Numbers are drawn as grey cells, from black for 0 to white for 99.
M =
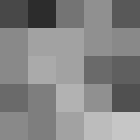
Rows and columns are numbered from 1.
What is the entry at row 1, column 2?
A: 17
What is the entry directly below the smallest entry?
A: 63
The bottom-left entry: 53
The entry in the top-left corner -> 28
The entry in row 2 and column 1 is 53
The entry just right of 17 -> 45
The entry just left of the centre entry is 66

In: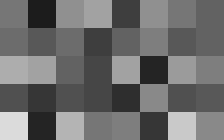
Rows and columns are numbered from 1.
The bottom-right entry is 53
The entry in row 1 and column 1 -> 46
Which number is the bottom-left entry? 85
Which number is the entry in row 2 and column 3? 42
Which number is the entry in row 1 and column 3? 56
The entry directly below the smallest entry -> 34
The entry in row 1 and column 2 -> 11
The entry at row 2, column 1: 42
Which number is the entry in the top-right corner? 38
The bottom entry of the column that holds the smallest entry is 14
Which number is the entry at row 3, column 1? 67

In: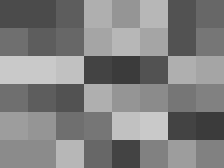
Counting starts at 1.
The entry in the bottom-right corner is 50
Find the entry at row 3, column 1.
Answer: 78
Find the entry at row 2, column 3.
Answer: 40
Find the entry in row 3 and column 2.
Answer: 78
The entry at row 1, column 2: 29
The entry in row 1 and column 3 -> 36
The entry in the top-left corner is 29
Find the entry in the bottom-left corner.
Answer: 54
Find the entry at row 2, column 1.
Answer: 43
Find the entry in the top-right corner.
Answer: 40

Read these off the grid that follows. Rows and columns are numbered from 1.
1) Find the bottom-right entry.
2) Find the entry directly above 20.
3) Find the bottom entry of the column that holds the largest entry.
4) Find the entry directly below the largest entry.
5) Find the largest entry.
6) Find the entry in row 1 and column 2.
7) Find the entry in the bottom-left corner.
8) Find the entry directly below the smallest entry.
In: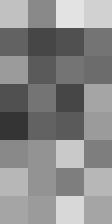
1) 64
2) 31
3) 84
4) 31
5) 88
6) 53
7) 64
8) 53

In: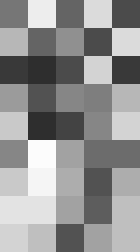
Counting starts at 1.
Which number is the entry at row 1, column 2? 92
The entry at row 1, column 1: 46
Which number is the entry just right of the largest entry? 63
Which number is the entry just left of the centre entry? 18
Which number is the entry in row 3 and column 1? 22
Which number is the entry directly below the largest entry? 95
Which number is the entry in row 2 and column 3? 56
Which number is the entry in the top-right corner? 29
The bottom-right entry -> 74
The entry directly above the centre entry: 52
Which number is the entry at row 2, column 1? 71
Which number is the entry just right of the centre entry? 52

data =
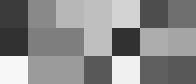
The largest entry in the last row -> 96
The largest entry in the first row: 82
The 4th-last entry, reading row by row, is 34
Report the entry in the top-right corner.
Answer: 43
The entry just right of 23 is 53
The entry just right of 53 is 71

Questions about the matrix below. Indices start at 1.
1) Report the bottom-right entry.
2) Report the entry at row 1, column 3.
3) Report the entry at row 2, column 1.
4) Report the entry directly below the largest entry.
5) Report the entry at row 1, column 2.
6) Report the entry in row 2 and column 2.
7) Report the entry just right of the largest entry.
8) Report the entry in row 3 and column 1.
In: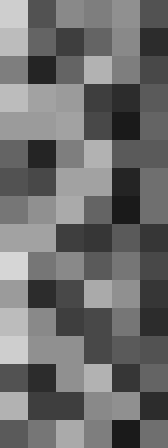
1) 43
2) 53
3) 73
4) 60
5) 32
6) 39
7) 46
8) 49

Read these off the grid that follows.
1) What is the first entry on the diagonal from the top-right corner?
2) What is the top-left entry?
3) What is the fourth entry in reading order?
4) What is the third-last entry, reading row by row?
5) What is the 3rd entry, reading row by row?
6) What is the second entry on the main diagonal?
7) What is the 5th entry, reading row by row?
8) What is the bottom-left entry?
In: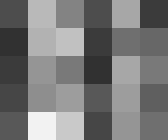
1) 23
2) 30
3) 30
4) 27
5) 51
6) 69
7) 65
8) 34
